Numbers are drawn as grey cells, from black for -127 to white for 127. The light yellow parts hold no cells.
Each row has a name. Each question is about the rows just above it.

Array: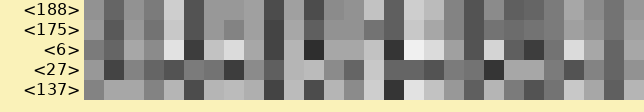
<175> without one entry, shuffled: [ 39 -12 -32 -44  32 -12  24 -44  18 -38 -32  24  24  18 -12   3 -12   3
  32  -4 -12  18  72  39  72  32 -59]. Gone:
[-19]
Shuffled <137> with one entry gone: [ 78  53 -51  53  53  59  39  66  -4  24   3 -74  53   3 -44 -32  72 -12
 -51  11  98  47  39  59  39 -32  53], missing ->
[-59]
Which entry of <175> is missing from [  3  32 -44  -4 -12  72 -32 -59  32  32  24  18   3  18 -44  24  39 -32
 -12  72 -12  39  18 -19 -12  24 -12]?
[-38]
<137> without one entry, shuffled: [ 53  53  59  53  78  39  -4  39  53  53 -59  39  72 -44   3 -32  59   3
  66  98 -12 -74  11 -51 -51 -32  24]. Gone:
[47]

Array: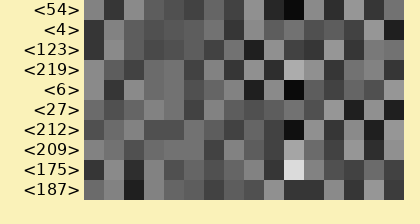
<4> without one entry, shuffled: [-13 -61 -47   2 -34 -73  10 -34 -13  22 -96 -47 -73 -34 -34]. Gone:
[-40]
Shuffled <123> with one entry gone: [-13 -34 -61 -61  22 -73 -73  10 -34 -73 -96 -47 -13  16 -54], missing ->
[-6]
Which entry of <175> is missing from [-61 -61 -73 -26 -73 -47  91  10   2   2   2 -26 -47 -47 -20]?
[-81]
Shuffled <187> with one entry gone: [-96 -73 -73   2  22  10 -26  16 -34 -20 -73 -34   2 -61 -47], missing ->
[-67]
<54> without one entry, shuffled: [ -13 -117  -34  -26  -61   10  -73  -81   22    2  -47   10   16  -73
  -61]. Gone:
[-88]
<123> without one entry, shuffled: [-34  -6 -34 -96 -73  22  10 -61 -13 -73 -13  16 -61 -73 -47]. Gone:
[-54]

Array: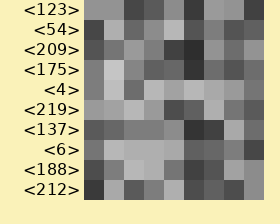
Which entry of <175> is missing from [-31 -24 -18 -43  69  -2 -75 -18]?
[5]
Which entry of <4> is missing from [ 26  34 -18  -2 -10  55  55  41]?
[62]

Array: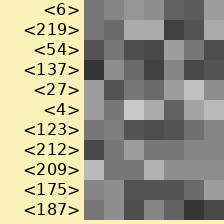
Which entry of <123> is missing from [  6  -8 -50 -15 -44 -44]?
[-1]
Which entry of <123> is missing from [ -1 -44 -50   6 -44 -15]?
[-8]
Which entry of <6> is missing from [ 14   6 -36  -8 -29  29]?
[22]
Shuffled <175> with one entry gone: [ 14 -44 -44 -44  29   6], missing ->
[-21]
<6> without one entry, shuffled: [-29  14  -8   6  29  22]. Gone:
[-36]
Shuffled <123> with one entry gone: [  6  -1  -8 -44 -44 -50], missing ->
[-15]
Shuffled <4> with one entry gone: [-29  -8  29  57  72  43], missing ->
[36]

